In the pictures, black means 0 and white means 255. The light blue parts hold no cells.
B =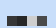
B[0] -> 55
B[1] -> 39

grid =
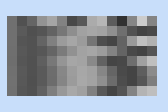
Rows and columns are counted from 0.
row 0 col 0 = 112
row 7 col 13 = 179
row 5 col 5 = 135
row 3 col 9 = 156
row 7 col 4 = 126
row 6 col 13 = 86
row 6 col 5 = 133
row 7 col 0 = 112
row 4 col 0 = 110
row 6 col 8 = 162
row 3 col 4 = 101
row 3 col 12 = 73
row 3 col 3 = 87
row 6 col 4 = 108
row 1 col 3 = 85
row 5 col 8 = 161
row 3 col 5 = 123
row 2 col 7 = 155
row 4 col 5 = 149
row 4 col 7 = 163
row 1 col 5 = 119
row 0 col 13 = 204
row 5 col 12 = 68
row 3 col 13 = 67
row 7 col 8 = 128
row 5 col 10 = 101
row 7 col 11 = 84
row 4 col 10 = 69
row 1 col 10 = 143
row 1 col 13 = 67
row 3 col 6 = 145
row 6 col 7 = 168
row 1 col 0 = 112
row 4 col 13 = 160

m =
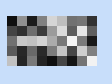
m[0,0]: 15
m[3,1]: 40
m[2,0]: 113
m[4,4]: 15
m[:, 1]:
[144, 48, 200, 40, 37]
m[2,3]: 211
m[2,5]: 120
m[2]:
[113, 200, 193, 211, 171, 120, 244, 123, 25]
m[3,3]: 42
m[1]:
[68, 48, 110, 59, 155, 219, 94, 231, 95]
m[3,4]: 124

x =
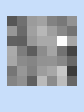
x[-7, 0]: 86
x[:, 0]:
[86, 151, 97, 170, 167, 118, 132]
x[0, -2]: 120
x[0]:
[86, 112, 155, 162, 130, 120, 146]
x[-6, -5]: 160
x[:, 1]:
[112, 106, 95, 125, 139, 151, 144]
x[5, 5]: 199
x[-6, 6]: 115
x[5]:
[118, 151, 129, 157, 167, 199, 59]
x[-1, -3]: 139

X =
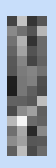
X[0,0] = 67
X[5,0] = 86
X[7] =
[30, 119, 95, 74]
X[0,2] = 53
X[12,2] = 87
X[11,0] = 111
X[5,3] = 113
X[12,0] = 140
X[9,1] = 140
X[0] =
[67, 195, 53, 86]
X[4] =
[88, 133, 69, 98]
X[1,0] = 137
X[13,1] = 189
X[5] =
[86, 123, 132, 113]
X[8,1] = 97
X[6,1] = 119
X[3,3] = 106

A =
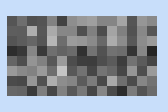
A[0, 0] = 85
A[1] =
[94, 93, 174, 87, 170, 135, 134, 79, 128, 77, 164, 128, 82, 136, 86]
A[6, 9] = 73
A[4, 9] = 78
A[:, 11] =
[165, 128, 140, 109, 61, 70, 111, 44]
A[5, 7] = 114
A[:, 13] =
[150, 136, 140, 135, 91, 78, 134, 83]
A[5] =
[153, 137, 130, 154, 110, 197, 88, 114, 70, 116, 103, 70, 149, 78, 154]
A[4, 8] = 61
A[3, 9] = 82
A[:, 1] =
[110, 93, 92, 56, 78, 137, 72, 100]
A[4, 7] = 62
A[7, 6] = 88
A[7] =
[103, 100, 58, 126, 70, 129, 88, 120, 70, 134, 75, 44, 123, 83, 107]
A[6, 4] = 174
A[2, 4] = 182
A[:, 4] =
[130, 170, 182, 111, 87, 110, 174, 70]
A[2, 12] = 88
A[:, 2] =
[80, 174, 102, 134, 148, 130, 150, 58]
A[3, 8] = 115
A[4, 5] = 155
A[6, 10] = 169
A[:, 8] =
[159, 128, 138, 115, 61, 70, 124, 70]
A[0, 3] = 84
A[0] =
[85, 110, 80, 84, 130, 66, 142, 153, 159, 133, 133, 165, 85, 150, 137]

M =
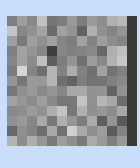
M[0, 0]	128
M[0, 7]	125
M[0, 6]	153
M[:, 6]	[153, 147, 125, 128, 148, 173, 99, 168, 119, 119, 149, 207, 142]
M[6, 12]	58
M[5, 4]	181
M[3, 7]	131
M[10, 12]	58
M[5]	[123, 213, 133, 111, 181, 130, 173, 131, 113, 162, 115, 129, 58]
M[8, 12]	58
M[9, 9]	150
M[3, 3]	134
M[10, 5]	175
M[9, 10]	139
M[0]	[128, 158, 137, 194, 118, 125, 153, 125, 154, 141, 176, 184, 58]
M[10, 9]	94
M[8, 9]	182
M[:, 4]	[118, 106, 160, 62, 95, 181, 182, 149, 137, 173, 120, 168, 121]
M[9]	[136, 141, 155, 145, 173, 195, 119, 176, 143, 150, 139, 169, 58]
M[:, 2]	[137, 146, 159, 148, 140, 133, 154, 153, 139, 155, 135, 132, 174]
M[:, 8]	[154, 176, 131, 136, 156, 113, 115, 146, 145, 143, 170, 142, 170]
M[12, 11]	153
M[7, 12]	58
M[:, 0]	[128, 197, 158, 127, 134, 123, 149, 119, 161, 136, 144, 104, 180]
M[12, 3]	150
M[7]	[119, 144, 153, 137, 149, 135, 168, 169, 146, 148, 99, 146, 58]
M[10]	[144, 153, 135, 169, 120, 175, 149, 125, 170, 94, 148, 90, 58]
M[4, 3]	192
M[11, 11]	131
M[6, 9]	117

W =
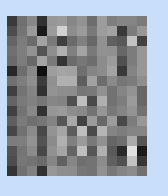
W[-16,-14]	58
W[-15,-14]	76
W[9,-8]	141
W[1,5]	210
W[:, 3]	[49, 26, 163, 83, 163, 15, 60, 49, 118, 49, 118, 72, 83, 72, 106, 49]
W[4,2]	104
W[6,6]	175
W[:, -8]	[134, 141, 107, 128, 107, 162, 175, 141, 80, 141, 169, 93, 128, 100, 134, 141]
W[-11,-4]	163
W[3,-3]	103
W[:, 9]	[156, 156, 145, 145, 140, 140, 109, 145, 176, 150, 104, 181, 145, 176, 140, 145]
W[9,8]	115
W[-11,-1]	151
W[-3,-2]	225
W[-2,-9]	97
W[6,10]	138
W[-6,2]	111
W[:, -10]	[150, 155, 121, 142, 121, 157, 145, 147, 134, 150, 132, 147, 139, 145, 134, 150]
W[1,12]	124
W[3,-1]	151
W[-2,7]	111
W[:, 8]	[109, 121, 103, 121, 109, 132, 161, 121, 74, 115, 155, 74, 121, 86, 115, 115]
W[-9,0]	64
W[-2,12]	194
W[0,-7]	146
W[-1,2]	129
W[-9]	[64, 115, 132, 49, 147, 142, 141, 119, 121, 145, 114, 133, 147, 103]
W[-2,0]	76
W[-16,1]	112
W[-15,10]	163
